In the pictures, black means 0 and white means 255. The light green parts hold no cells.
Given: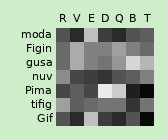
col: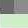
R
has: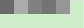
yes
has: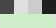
no
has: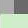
no

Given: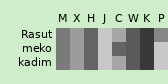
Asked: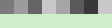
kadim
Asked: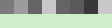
meko

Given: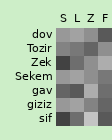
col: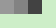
S
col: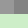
S
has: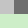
no
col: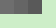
F

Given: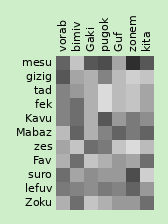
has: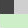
no
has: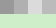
yes
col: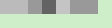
Guf
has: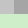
yes
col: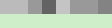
Guf
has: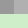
yes

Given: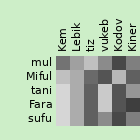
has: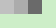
yes
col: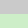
vukeb
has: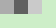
yes
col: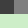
Kiner

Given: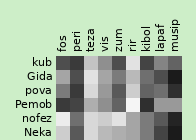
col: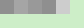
vis
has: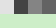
yes
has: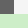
yes

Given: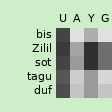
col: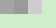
A
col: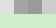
A
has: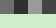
no

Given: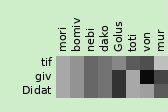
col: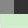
Golus
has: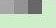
yes
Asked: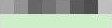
tif
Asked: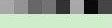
giv
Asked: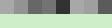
Didat
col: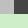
mur

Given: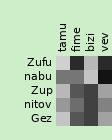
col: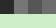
fime
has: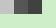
yes
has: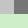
no

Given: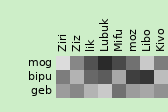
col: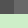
lik
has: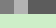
no
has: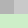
yes
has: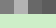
yes
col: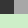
Libo

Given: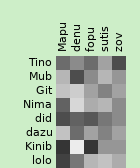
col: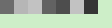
Mapu
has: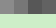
no
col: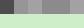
zov
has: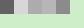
yes

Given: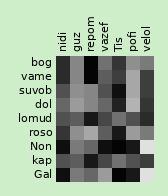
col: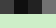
Tis
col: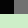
Tis
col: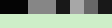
repom

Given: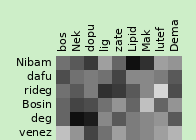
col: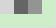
lutef
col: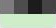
dopu
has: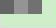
no
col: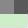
Lipid

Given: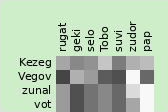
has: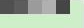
no
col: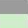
rugat
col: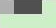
geki
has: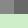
yes
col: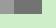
selo
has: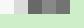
no

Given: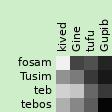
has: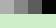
yes
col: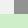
kived
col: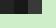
Gupib
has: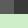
no

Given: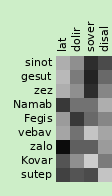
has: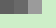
no
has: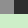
yes
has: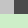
no

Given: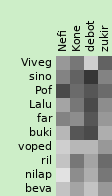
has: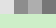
yes
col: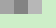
Nefi
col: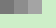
Kone

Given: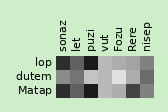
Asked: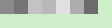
dutem
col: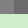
nisep
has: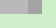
no
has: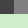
yes
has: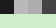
yes

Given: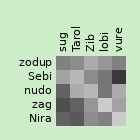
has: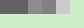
no
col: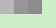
Zib
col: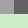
sug
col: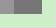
lobi
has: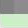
yes

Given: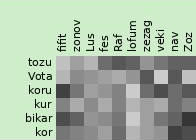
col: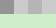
lofum
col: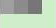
zonov
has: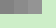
no
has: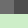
yes
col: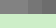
Raf

